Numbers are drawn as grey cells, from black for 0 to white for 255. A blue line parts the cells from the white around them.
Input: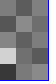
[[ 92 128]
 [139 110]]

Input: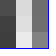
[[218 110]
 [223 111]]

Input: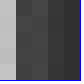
[[63 70]
 [69 66]]

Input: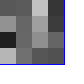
[[ 91 193]
 [102 159]]

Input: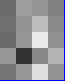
[[158 149]
 [147 188]]

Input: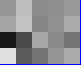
[[190 141]
 [195 134]]

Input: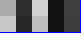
[[ 45 209]
 [ 39 190]]

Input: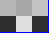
[[167 196]
 [223  48]]

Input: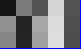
[[123  82]
 [ 35 166]]
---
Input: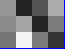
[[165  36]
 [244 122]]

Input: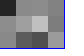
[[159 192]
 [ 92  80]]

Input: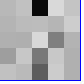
[[187 188]
 [175 216]]

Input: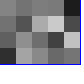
[[ 83 171]
 [143 110]]

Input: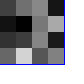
[[  1 120]
 [ 61 133]]

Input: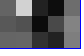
[[ 81  11]
 [102  49]]

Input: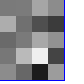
[[112  79]
 [122 168]]
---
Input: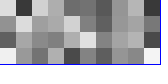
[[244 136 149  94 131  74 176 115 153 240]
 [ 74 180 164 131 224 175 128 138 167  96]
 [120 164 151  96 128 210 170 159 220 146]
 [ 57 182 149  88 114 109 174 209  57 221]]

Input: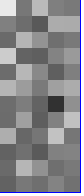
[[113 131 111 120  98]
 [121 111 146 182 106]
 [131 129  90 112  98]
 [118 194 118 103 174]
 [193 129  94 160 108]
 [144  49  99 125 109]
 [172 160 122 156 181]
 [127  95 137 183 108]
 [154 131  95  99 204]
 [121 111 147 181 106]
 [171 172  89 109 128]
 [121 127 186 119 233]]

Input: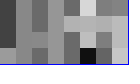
[[198 100  16 106 150 106 136 155]
 [187 126 190 106 150 137 136  66]
 [187 176 180 178 150 106 136  66]
 [131 126 215 106 150 106 136  66]]

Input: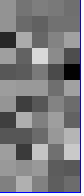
[[108  94 129 176 128]
 [ 88  92 153 144 153]
 [200 112 195  58 158]
 [180 152 107  85  86]
 [ 98 158 128 174  63]
 [108 131  87  62 149]
 [160 110 153 153 157]
 [  2  74 122  90  87]
 [ 77 139 216  98 159]
 [161 131 103 170  39]
 [113 113  97 105 147]
 [111 121 126 115 147]]

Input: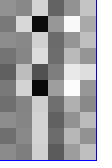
[[190 157  90 208 126 139]
 [145 183 108 211 137 110]
 [187 145  97 210 133 140]
 [137 176 110 207 132 111]
 [150 252 158   9 210 121]
 [222 233 125  80 189  96]
 [149 185 109 220 134 116]
 [191 149 107 209 136 141]
 [169 249 150  12 216 121]
 [195 146  99 211 136 146]]

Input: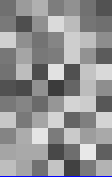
[[179 122  65 196 113 165 190]
 [ 95 232 110  72 169 169 165]
 [169 157 202 123 229 172 132]
 [212 127 100 212 165 121 199]
 [ 87 204 212 150 106 133 120]
 [142 188 101  59 145  73  81]
 [217 196  80 226  77 189 114]
 [ 91 146 206 124 120 165 119]
 [141 190 206 133 115 143 208]
 [111 117 187 218 144  78 121]
 [ 82 113 145 125 176 155 112]]

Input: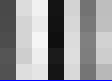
[[184 117 217  21 229 222  82]
 [205 126 222  27 238 206  85]
 [210 128 220  15 245 212  77]
 [191 120 215  18 234 212  74]
 [190 115 211  20 241 220  73]]

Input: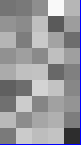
[[ 45 195 189 203 122]
 [125 176 166 140 185]
 [148 161 133 204 112]
 [135 195 211 109  96]
 [128 104 194 192 171]
 [159 191 138 159 145]
 [109 163 201 125 181]
 [157  90 191 139 147]
 [182 249 142 121 116]]
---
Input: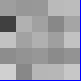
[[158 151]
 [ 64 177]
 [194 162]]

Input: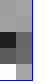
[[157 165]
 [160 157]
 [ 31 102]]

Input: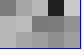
[[124 167]
 [183 187]
 [183 167]]

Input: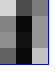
[[213  74]
 [130   9]
 [143  17]]

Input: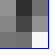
[[146  48]
 [135  68]
 [118 114]]

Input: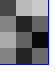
[[ 71 185]
 [132  35]
 [171  98]]

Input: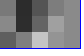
[[121  44]
 [137  45]
 [ 95 127]]
